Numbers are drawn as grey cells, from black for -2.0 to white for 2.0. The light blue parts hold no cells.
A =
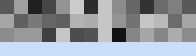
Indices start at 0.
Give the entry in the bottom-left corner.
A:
0.2
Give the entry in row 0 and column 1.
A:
0.5
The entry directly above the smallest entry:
0.3
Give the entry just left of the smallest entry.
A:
1.1
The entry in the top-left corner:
-0.6
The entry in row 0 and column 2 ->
-1.5
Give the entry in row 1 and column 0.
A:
0.6
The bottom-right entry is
0.2
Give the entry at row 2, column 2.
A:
0.4
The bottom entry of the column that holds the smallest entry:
-1.7

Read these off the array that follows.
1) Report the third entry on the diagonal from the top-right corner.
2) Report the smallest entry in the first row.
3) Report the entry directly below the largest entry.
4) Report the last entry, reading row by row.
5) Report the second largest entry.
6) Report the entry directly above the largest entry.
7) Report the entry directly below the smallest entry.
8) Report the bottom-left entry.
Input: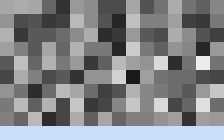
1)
0.2
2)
-1.2
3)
-0.8
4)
0.4
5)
1.5
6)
-1.4
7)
0.8
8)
0.0

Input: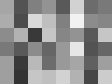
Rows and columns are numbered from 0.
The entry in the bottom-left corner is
0.5
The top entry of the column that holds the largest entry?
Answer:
1.3
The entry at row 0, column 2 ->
0.0
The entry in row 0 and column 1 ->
-0.7
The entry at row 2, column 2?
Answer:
-1.1
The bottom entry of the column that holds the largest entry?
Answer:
0.8
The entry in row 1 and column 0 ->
0.7
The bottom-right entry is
1.2
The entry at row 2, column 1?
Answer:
0.8
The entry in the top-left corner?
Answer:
0.6
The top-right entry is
-0.1
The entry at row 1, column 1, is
-0.8
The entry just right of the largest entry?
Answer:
0.2

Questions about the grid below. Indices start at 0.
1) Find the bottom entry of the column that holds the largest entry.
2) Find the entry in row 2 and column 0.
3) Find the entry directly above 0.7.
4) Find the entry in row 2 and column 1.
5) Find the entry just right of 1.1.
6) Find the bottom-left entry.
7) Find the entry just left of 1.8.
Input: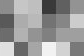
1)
1.8
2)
-0.3
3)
1.1
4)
0.8
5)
1.0
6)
1.5
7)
0.6

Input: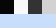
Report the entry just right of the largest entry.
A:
-1.2
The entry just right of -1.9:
1.9

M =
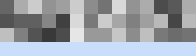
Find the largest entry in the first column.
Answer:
1.0
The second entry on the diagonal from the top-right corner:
-0.9
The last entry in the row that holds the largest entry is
-0.2
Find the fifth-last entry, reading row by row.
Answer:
0.2
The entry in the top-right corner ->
0.7
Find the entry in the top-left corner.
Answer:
-0.4
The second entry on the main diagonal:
-0.5
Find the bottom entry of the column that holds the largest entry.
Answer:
1.6
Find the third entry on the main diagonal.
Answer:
-0.7
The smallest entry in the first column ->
-0.7
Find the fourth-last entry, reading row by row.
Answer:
1.0
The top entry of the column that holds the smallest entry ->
0.3
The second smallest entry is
-1.0
